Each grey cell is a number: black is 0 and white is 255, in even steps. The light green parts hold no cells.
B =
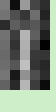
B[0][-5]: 124
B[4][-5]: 109
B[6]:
[109, 86, 192, 52, 39]
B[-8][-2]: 110
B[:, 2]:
[154, 54, 76, 180, 176, 172, 192, 145, 181]
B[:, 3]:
[69, 110, 87, 95, 71, 56, 52, 78, 60]
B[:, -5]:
[124, 115, 43, 114, 109, 105, 109, 118, 98]
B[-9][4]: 45
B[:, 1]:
[14, 79, 94, 61, 50, 62, 86, 25, 41]
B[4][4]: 2
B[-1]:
[98, 41, 181, 60, 11]

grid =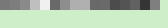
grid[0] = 120
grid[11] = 76
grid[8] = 176
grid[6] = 142
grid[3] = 191
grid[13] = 97

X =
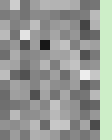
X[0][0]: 146
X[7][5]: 159
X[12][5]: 199
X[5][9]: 121
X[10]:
[111, 118, 126, 157, 134, 194, 154, 146, 92, 101]
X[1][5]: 127
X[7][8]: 237
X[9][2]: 155
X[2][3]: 189
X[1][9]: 186
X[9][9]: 184
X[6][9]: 148
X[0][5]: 179
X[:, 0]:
[146, 123, 168, 186, 129, 110, 168, 189, 123, 107, 111, 117, 146, 117]
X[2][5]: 153
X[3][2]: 227
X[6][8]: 141
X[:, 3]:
[159, 138, 189, 155, 158, 138, 143, 132, 132, 80, 157, 143, 185, 175]
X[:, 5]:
[179, 127, 153, 165, 177, 164, 126, 159, 142, 115, 194, 184, 199, 155]
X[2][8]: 68
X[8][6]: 137
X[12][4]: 106
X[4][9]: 160
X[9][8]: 118
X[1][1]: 133
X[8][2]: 152
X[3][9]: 103

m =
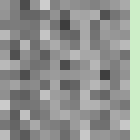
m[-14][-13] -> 152
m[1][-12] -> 125
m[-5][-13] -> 144
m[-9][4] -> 94
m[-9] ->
[157, 80, 144, 124, 94, 143, 157, 185, 167, 167, 133, 141, 114]
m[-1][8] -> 199
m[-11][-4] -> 115
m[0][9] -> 130
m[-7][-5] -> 156
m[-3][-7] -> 173
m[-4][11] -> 135
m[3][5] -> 142
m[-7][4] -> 150
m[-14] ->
[152, 128, 76, 148, 205, 130, 150, 143, 138, 130, 141, 154, 169]
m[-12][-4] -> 109
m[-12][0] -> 123
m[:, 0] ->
[152, 148, 123, 184, 131, 157, 185, 126, 148, 144, 203, 146, 118, 187]
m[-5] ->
[144, 103, 95, 123, 192, 157, 151, 121, 183, 119, 102, 149, 151]
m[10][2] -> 117
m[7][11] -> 125
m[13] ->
[187, 111, 91, 132, 153, 141, 109, 138, 199, 149, 151, 140, 130]
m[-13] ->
[148, 125, 101, 102, 116, 146, 93, 167, 164, 174, 81, 117, 136]
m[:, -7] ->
[150, 93, 61, 106, 144, 157, 76, 148, 90, 151, 133, 173, 117, 109]
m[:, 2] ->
[76, 101, 122, 114, 182, 144, 133, 78, 135, 95, 117, 192, 131, 91]
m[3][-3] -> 154
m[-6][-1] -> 177
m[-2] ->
[118, 101, 131, 169, 132, 126, 117, 155, 178, 114, 112, 163, 199]
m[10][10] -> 160
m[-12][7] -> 146
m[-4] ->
[203, 121, 117, 119, 136, 165, 133, 127, 178, 177, 160, 135, 119]
